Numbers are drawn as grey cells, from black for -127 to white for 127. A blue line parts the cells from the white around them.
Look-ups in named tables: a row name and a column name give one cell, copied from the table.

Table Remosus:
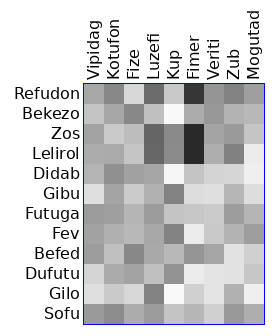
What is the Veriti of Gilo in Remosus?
100
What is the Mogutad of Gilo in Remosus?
111
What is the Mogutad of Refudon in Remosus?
31
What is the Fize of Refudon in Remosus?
87
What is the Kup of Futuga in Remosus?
67
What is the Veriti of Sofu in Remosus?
80
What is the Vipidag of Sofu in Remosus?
26
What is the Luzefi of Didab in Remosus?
37
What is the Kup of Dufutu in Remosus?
19
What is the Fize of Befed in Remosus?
8
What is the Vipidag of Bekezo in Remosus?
67
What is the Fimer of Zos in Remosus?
-86
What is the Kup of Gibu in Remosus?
2
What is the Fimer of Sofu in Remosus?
54
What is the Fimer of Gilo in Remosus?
80
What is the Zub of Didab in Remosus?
86

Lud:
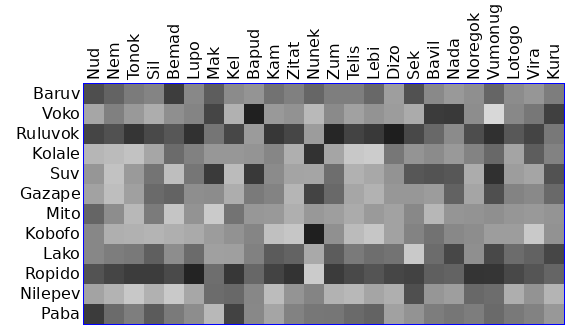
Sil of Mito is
-4
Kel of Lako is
31
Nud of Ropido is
-44
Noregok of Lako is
15
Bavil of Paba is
-2
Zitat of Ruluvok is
-57
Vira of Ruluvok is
-59
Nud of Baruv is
-49
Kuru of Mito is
20
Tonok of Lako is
-6
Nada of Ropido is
-28
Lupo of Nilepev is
39
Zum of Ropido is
-68
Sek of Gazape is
23
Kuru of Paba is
24
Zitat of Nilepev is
20
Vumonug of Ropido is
-74

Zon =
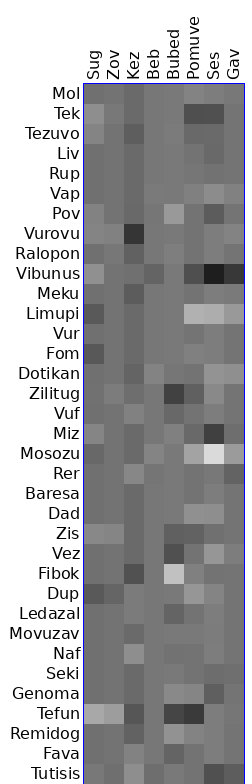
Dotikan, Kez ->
-27
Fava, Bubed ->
-27
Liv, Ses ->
-22
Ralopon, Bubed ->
-1
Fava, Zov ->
-12
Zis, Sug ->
8
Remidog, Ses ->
-2
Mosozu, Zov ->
-12
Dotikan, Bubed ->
-9
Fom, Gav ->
-11
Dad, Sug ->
-15
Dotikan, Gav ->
15
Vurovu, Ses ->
-2
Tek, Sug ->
14
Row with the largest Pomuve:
Limupi

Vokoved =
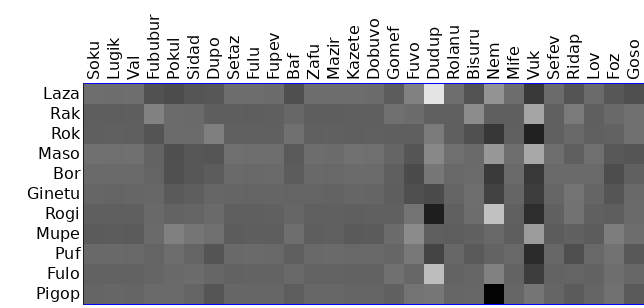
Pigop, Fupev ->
-25
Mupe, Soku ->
-36
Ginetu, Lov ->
-26
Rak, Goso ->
-15
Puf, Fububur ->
-27
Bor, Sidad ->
-40
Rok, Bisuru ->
-47
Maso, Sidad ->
-40
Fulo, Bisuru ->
-25
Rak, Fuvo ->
-19
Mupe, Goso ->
-18
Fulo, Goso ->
-24

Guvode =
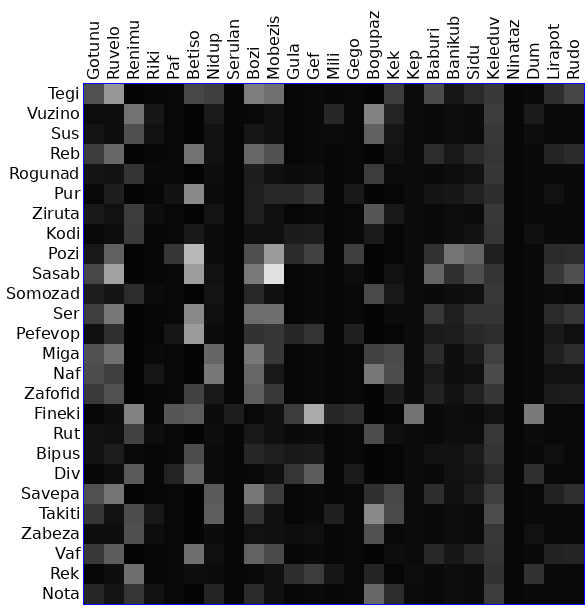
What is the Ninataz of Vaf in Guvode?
-120
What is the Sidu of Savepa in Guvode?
-98
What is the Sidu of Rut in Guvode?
-114
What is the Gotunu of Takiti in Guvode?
-72
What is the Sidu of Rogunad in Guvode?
-110
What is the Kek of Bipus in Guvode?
-121
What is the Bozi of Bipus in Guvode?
-88
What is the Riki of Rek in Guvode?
-120
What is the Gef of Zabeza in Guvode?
-112
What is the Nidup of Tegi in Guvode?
-64

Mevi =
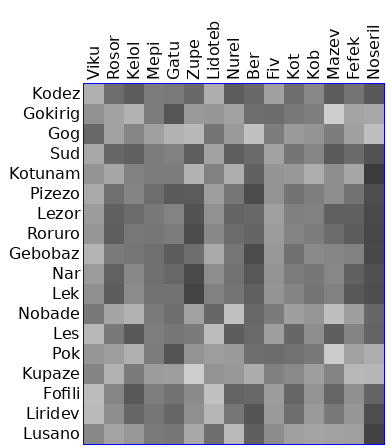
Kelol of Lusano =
23
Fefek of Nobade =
30
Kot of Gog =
26
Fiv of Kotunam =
20
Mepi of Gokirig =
-3
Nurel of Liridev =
-8
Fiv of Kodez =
31
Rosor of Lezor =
-30
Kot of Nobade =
30
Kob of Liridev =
25
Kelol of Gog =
6
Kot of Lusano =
31
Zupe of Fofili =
10
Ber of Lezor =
-22

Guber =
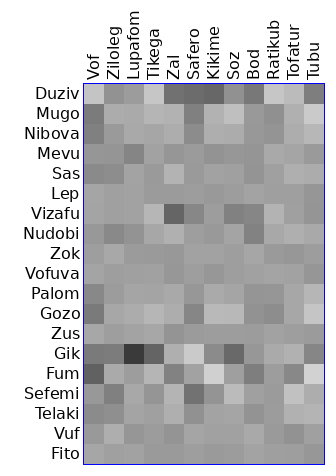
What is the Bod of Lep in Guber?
35
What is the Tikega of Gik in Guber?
-27
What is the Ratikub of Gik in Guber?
42
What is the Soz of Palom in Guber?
37
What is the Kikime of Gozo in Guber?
57
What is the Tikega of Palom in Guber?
36
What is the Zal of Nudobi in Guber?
48
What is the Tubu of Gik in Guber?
6
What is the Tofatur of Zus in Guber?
30
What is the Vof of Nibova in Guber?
0
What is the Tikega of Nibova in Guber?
38
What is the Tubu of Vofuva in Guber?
22
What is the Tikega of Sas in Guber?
26
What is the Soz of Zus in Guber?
29
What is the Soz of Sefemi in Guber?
59
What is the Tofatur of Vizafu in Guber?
32
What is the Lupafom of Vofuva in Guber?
32
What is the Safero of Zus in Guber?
27
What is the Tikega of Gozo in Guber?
54
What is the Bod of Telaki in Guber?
19

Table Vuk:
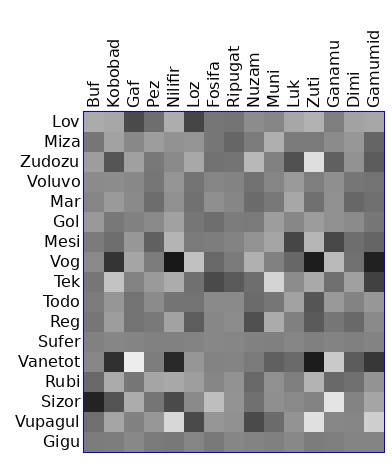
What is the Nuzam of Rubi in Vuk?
-23
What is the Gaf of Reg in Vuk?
-12
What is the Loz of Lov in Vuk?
-58
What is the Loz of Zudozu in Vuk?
40
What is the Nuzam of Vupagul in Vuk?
-53
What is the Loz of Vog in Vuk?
65
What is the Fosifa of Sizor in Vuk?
62
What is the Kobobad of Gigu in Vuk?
-2
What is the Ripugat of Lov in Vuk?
-11
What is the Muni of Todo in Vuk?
-8
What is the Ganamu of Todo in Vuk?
25
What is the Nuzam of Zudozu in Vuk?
56
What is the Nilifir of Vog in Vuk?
-103
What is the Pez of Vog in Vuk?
-3
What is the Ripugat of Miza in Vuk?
-25
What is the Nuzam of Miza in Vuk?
-3
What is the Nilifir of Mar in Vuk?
16
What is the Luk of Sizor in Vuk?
9
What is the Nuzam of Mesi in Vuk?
19

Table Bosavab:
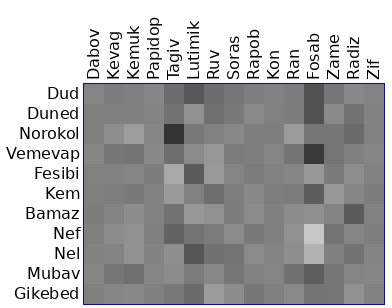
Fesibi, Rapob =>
-3
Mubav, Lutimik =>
-4
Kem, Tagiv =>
25
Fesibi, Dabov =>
1
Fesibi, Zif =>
2
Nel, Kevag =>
3
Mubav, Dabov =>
5
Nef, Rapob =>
-7
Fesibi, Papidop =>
-2
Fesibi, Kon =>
1
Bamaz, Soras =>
-2
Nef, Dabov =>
0
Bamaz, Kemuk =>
12
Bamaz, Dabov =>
-2
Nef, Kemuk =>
16
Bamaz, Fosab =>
15
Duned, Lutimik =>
16
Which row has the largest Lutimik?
Bamaz

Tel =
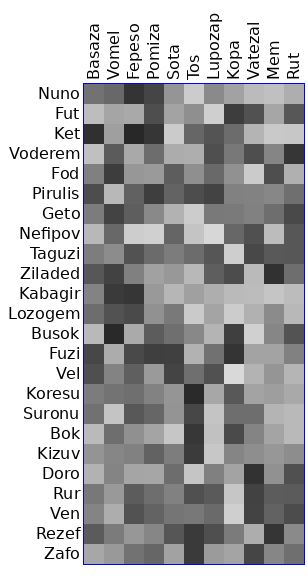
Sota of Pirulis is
-28
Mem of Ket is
73
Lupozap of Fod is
-22
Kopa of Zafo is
36
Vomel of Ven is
45
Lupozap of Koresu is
39
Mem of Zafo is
6
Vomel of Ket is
31
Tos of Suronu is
-56
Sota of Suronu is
20
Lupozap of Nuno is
10
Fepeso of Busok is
42
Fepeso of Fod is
23
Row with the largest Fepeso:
Nefipov

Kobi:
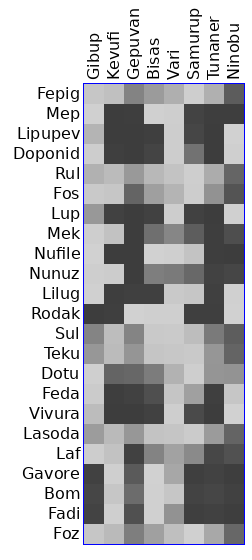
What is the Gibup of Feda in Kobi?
75
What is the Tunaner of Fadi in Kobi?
-62
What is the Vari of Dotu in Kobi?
50
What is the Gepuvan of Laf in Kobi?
-62
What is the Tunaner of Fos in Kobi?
18
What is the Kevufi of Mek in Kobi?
66

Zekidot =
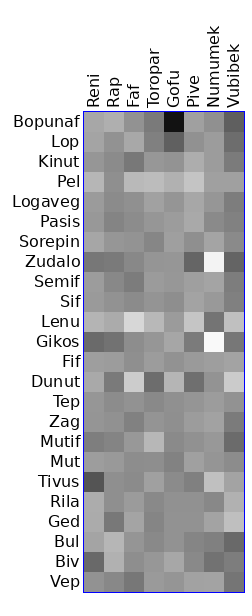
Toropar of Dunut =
-18
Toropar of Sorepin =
6
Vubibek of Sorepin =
10
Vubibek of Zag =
-4
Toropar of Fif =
28
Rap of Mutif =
4
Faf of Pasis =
12
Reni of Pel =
54
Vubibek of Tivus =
35
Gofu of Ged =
18
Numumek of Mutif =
24

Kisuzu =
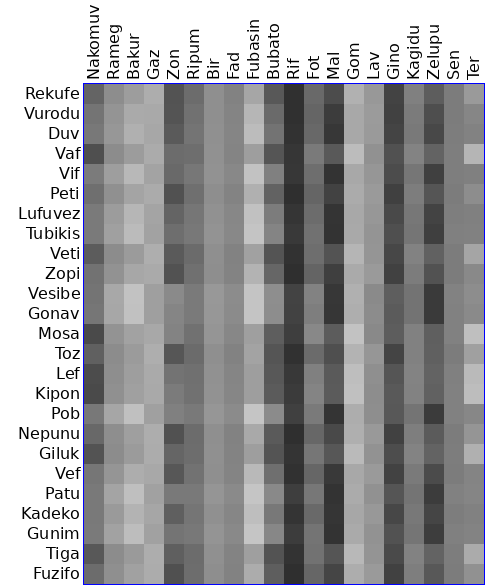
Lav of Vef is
26
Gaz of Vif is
35
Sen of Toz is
-3
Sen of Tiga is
-2
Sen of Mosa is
1
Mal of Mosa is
-35
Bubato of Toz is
-42
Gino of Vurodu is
-62

